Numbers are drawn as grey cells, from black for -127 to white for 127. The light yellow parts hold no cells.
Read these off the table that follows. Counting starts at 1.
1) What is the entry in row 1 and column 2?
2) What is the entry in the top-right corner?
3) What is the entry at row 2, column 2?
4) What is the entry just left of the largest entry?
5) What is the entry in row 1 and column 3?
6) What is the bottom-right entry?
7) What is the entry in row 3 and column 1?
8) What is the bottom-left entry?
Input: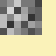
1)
20
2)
-60
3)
85
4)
-31
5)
72
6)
-19
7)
60
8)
-47

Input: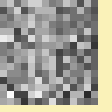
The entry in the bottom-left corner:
38
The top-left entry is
38
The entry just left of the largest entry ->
25
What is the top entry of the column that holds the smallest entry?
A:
52
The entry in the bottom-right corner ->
-15
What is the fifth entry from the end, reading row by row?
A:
-45
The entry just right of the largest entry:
-61
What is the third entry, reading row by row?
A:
-15
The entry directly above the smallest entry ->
80
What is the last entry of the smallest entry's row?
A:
25
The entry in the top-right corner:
-29
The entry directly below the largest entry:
52
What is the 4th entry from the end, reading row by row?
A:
68
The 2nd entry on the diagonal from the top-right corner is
-15
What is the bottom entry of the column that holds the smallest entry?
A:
-29
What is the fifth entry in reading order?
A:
80
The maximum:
121
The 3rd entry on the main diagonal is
38
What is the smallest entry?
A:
-86
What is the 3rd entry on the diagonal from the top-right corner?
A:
-15
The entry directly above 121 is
-61
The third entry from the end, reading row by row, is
-2
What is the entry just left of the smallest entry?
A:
52
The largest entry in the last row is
92

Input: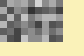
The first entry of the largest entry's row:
-32
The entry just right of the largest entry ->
12
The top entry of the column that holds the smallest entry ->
-4
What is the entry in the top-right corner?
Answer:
-4
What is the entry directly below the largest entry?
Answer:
-45
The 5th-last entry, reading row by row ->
12
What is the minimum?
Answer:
-75
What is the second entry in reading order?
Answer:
42
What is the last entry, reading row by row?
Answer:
-32
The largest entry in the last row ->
68
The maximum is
84
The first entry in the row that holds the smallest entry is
42
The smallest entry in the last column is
-59

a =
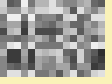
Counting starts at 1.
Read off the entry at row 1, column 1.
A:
81
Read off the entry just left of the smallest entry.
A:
-36
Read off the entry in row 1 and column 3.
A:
-23
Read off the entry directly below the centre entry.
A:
-8
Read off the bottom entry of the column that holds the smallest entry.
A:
96
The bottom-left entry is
6
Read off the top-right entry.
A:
-36
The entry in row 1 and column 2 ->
-36
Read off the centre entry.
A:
-23
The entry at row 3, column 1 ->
-8
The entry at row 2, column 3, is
22
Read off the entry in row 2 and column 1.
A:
68
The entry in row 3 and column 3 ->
111

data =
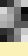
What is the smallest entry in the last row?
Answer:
-104
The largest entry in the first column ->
86
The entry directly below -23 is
-36
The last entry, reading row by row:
99
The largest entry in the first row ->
72
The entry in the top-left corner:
-92
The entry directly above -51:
-65

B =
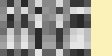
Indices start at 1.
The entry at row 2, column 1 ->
9
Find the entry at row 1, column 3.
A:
21
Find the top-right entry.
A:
-43
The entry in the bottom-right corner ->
-43
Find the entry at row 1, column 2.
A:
-72
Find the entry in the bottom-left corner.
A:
-29
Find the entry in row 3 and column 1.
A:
21
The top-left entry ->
-4

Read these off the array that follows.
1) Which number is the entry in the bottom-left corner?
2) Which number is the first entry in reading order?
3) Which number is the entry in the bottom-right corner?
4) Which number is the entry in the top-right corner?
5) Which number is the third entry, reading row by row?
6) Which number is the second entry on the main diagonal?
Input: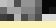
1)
-65
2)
64
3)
90
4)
-120
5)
-49
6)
36

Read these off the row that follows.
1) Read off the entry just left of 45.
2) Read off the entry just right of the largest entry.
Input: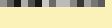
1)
-103
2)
-21
